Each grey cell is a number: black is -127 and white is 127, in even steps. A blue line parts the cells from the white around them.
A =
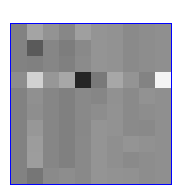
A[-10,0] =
2
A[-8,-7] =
0
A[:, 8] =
[13, 13, 13, 3, 18, 13, 9, 17, 13, 13]
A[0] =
[2, 36, 19, 7, 31, 20, 18, 10, 13, 15]
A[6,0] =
2
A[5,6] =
18
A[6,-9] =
23
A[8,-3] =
10
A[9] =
[2, -9, 10, 13, 9, 20, 18, 17, 13, 15]
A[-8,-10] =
2
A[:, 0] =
[2, 2, 2, 13, 2, 2, 2, 2, 2, 2]
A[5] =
[2, 14, 6, 0, 9, 13, 18, 10, 13, 15]
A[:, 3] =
[7, -2, 0, 39, 0, 0, 0, 0, 0, 13]
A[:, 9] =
[15, 15, 15, 116, 15, 15, 15, 15, 15, 15]
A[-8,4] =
11
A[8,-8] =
6
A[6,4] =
8
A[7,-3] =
20
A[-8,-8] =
6
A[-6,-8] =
6
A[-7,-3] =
20

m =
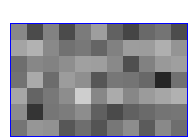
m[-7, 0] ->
8
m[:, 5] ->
[30, -26, 30, -41, 7, -31, -43]
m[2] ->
[-17, 7, 2, 14, 32, 30, 9, -48, 1, 25, 31]
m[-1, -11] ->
-10
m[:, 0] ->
[8, 36, -17, -13, 38, 12, -10]
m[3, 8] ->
-23
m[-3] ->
[38, -27, -7, 13, 78, 7, 43, 7, 27, 38, 49]
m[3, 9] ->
-90
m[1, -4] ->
29
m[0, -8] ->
-52
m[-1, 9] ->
9
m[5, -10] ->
-75
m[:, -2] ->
[-11, 47, 25, -90, 38, -11, 9]
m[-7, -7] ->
-4
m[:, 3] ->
[-52, -14, 14, 28, 13, -3, -40]
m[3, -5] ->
-8

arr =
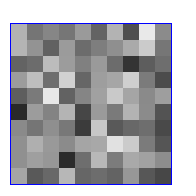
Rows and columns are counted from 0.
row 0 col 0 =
50
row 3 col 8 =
-4
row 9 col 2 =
-23
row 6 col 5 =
71
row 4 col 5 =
33
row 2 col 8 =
-34
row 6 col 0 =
10
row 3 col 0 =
28
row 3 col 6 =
38
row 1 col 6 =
15
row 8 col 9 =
13
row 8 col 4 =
-17
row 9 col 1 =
-38
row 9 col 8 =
-40
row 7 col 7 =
75
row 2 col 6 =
-19
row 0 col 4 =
26
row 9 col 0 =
37
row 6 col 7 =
-23
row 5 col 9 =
-44
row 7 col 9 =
-42
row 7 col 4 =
37
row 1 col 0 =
52
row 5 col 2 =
3
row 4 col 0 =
-33
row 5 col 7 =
51
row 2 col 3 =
28
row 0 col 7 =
-48
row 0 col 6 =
51
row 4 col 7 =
37
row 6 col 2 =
15

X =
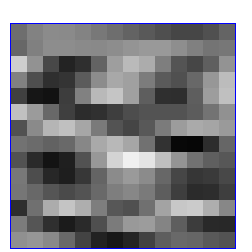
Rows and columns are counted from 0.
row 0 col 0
-17
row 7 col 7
38
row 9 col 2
-88
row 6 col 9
-4
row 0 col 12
-47
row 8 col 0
-45
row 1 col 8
25
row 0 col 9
-48
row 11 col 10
71
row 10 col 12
-82
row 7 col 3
-22
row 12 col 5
-48
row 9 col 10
-57
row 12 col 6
-4
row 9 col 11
-73
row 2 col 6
30
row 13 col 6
-104
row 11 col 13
7
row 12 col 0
-3
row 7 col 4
7
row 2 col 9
-1
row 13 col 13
-44
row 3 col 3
-75
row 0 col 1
2
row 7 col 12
-82
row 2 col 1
18
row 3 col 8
-3
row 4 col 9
-80
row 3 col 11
-23
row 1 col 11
0
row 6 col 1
10
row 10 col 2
-42
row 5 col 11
-35
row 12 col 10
-33
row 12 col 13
-87
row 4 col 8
-33
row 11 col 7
-47
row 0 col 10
-57
